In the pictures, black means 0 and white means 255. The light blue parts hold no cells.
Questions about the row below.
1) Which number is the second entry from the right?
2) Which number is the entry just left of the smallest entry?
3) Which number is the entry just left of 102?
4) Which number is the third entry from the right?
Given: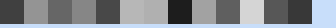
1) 87
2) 176
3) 148
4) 213

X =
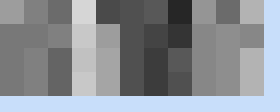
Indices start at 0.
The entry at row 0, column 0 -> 157
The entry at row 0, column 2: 107
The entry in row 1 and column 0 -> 120
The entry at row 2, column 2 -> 100
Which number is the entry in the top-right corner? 179
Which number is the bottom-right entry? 179
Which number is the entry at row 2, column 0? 120
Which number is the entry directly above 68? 88
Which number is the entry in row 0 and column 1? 128
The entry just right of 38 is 149
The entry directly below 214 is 200

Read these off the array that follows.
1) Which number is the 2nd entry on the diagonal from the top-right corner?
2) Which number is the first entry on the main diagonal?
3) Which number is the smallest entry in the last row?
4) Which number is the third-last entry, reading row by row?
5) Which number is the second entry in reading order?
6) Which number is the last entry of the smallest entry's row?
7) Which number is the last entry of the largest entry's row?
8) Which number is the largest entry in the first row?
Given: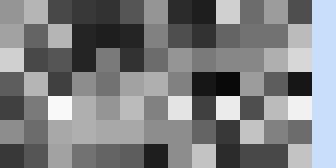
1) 114
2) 149
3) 30
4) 72
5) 181
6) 22
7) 241
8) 208

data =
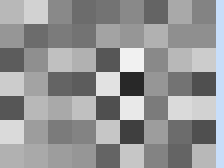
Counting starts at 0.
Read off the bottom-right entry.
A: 184
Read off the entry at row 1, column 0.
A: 150
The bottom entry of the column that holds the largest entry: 198
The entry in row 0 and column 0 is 184
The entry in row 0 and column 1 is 210
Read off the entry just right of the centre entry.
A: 40
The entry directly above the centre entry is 86
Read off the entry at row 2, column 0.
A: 92
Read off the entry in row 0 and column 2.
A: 137
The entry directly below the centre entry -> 79
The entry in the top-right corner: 131
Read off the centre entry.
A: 226
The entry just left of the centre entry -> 92
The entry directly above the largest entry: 150
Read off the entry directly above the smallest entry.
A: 241
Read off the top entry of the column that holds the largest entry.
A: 137

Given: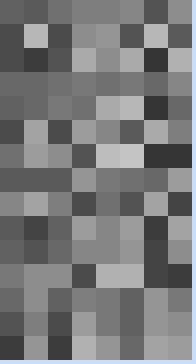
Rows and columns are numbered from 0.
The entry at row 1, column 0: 75
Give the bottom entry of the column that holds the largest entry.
104
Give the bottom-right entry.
156
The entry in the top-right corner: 141
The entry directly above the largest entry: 90
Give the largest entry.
196
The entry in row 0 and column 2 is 112
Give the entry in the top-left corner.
97
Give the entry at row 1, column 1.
183
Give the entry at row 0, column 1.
90
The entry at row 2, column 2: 83
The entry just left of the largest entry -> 189
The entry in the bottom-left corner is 60
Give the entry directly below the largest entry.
112
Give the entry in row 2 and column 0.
75

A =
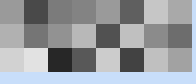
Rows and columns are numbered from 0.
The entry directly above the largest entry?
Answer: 117
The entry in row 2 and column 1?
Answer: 226
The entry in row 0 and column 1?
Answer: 73
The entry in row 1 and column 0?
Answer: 177
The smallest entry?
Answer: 39
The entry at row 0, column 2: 123
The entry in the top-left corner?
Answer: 154
